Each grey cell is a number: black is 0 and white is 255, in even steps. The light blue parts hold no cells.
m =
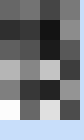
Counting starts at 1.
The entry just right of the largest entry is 103
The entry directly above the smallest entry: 69
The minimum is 19
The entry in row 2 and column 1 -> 47
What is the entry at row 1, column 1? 103
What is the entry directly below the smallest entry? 27
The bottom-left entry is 252

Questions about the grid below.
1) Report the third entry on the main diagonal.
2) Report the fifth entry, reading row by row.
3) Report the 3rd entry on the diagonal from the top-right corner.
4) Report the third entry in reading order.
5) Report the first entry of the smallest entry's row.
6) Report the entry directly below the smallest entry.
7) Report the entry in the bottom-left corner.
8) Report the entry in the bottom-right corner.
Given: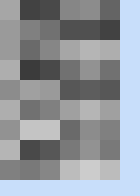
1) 134
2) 140
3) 166
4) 73
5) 174
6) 160
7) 128
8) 188

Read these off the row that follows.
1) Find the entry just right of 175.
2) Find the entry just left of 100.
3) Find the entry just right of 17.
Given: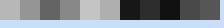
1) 23
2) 149
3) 73

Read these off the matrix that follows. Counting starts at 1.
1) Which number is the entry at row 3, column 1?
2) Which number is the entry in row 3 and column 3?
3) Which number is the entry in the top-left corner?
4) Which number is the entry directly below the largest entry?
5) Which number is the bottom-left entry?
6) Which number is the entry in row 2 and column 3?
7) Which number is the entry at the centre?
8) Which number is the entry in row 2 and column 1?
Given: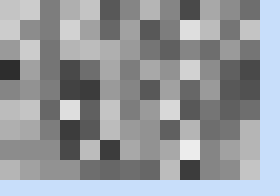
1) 154
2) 117
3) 196
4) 60
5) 181
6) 125
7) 133
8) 204

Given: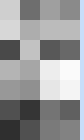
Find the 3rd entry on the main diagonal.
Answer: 88
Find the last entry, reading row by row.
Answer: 130
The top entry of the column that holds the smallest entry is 207
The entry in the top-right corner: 138
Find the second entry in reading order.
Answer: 110
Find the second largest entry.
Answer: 244
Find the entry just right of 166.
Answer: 237
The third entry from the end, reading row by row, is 80

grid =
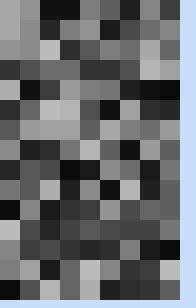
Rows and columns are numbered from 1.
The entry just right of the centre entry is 95
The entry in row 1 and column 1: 168
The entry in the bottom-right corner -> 95
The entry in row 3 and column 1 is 147
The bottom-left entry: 11
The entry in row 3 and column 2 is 139
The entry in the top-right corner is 60
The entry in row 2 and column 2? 139
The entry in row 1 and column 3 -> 17
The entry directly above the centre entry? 95
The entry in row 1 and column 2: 147

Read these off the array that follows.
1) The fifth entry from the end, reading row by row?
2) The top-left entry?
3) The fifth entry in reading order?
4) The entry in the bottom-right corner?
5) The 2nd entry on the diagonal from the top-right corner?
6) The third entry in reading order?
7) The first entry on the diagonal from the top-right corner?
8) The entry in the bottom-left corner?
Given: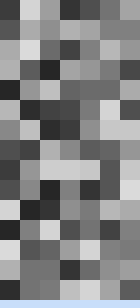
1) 122
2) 60
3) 79
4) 92
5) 128
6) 158
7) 164
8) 45

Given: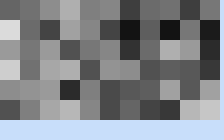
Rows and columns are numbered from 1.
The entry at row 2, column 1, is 219
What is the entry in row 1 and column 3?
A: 141
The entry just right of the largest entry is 107
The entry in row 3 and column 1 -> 154
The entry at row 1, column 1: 101
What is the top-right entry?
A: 119
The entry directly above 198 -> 161
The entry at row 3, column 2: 119
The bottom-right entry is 198

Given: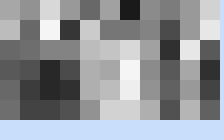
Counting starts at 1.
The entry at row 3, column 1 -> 104
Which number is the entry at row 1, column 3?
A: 216
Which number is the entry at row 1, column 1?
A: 167
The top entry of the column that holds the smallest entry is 26
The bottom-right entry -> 97
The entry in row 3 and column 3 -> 131
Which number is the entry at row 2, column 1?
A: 188
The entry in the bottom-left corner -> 110
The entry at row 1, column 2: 146
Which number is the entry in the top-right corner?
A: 210

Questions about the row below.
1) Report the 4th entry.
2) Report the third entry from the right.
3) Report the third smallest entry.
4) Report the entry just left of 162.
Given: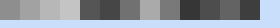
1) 196
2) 77
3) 70
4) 142

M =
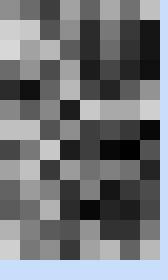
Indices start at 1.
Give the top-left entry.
141
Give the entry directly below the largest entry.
107
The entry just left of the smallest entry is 8
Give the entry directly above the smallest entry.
56
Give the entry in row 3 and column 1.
215
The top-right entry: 192
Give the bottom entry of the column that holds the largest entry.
207
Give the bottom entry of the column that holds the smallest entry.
99
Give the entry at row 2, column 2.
200
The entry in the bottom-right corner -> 184
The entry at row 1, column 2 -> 107
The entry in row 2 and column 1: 207
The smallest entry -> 1
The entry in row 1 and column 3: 62
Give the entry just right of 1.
83
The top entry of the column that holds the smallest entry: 113
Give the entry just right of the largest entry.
162

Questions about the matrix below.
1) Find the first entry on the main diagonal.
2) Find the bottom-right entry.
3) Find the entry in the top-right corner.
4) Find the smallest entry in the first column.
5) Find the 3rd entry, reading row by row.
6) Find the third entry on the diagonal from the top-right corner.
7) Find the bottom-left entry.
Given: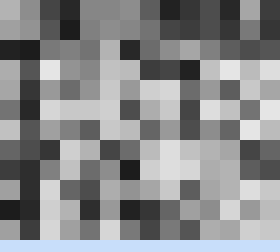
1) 179
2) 200
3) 61
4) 28
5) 69
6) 93
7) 160

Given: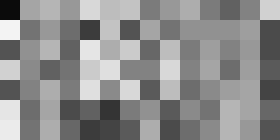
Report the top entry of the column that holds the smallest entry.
11
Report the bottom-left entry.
235
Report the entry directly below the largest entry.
83
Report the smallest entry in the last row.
60
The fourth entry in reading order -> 152
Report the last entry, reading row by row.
83
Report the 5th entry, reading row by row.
216
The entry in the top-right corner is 209
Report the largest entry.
243
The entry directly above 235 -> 229
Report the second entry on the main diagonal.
115
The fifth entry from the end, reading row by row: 109
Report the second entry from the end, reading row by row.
152
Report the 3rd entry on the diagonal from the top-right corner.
130
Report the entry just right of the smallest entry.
165
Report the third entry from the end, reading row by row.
181
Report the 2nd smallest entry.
52
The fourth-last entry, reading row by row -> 138
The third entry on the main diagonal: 181
